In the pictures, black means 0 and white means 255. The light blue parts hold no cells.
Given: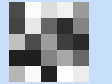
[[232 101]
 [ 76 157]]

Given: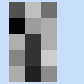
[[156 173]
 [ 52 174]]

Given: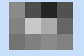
[[199 171]
 [128 138]]

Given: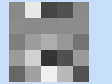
[[138 139]
 [157 173]]

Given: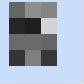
[[ 30 212]
 [107 101]]

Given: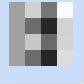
[[108  38]
 [199 105]]
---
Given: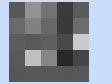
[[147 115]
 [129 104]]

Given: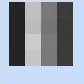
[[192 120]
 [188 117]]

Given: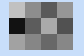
[[141  90]
 [ 92 170]]

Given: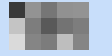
[[147 118]
 [125  89]]

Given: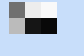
[[237 249]
 [ 21   8]]

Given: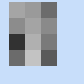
[[154 108]
 [164 138]]
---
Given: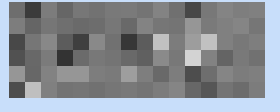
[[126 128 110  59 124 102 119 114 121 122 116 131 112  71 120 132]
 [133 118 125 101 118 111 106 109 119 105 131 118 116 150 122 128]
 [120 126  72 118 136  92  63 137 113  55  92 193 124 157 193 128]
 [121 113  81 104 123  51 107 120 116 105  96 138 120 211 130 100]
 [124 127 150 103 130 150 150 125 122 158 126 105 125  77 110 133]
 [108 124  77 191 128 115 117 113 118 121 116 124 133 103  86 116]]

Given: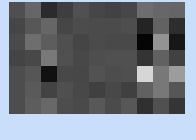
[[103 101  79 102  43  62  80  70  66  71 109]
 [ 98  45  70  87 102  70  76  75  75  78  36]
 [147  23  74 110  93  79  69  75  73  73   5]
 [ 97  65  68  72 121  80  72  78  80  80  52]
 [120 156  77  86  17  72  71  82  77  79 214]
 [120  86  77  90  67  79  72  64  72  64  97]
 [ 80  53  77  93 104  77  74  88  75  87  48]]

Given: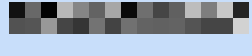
[[200  36  17 104   2 184 134  99 167  10 111  69  96 189 126]
 [ 69 210  82  85 152  69  53 115  67 113  99  97  99  84  69]]

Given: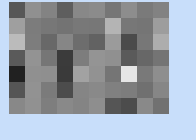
[[122 130  87 144 131  94 136 139 118 141]
 [117 157 159 124 119 115 120 119 180 119]
 [119 173 187 125 104 134 109  98 155  75]
 [103 116  90 147 118  59 125 148 144  90]
 [121 142  33 144 143  58 162 146 117 230]
 [112 134  85 146 123  76 133 137 128 125]
 [137 113 136 145 126 137 132 142  85  76]]

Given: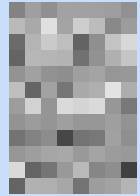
[[158 145 131 159 144 162 161 160]
 [137 156 185 169 224 164 205 188]
 [195 216 107 180 202 190  99 143]
 [176 197 100 183 181 179 113 146]
 [150 152 147 161 146 142 159 164]
 [227 173 190 101 162 118 169 175]
 [151 120 157 210 149 218 212 218]
 [159 147 147 155 149 159 151 151]
 [161 143 115 130 140  71 115 120]
 [156 153 150 158 165 168 153 164]
 [142  64 217 100 117 153 185 134]
 [163 180 100 177 175 167 115 157]]

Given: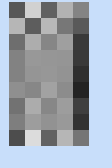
[[178 132  87 209  97]
 [119  89 182  93 184]
 [159  57 110 173 134]
 [149  57 130 152 150]
 [147  47 130 149 151]
 [140  35 143 135 162]
 [157  63 114 172 135]
 [153  50 126 157 146]
 [182 117  77 220  98]]

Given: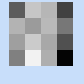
[[182  65  92 198]
 [185 119 179 155]
 [168  80 159 203]
 [174   4 128 242]]

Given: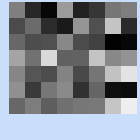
[[118 126 127  39   7 155  33  54]
 [196  42  75 107  44  26 149  80]
 [  2   7 103  77  80 136  75  65]
 [136 147 164 113 217  97  98 195]
 [194 227 134  85  77 131  73 117]
 [ 15  11 144  58 119 138  49 101]
 [197 238 103 125  94 112 119 121]]
